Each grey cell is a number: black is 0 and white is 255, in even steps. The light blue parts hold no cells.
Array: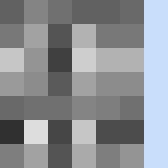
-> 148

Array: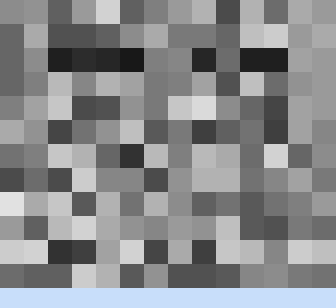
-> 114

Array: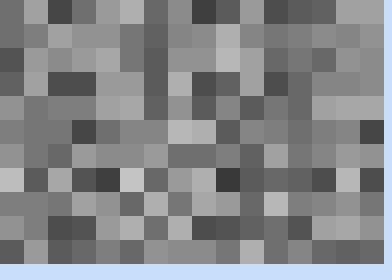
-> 104

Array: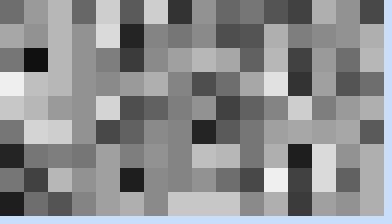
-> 175

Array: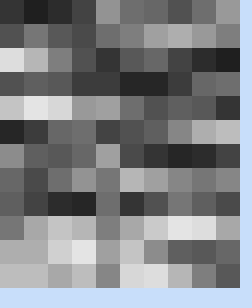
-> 88

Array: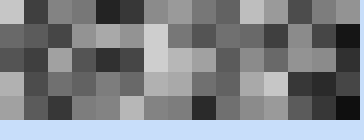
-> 15

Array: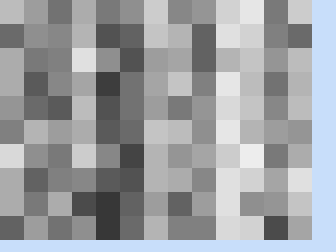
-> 165
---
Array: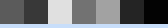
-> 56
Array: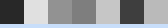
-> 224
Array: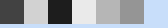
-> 210
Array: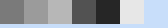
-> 155
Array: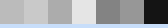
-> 201
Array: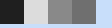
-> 220
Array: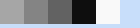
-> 132
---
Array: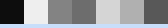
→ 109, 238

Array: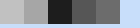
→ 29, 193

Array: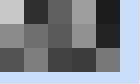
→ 90, 200

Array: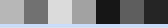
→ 163, 219

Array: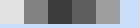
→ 59, 225

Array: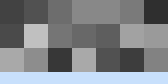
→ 103, 192
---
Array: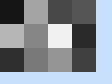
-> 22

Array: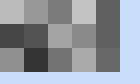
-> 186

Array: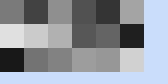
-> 122

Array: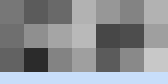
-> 119

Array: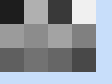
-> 29

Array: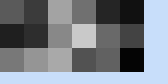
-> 90

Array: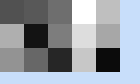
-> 81

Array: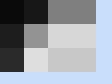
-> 10

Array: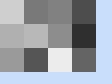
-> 207
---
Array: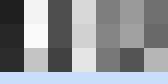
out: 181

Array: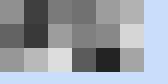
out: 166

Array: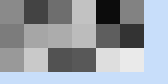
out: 234

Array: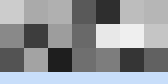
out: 97

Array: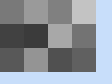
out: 96

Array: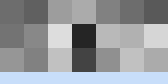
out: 171
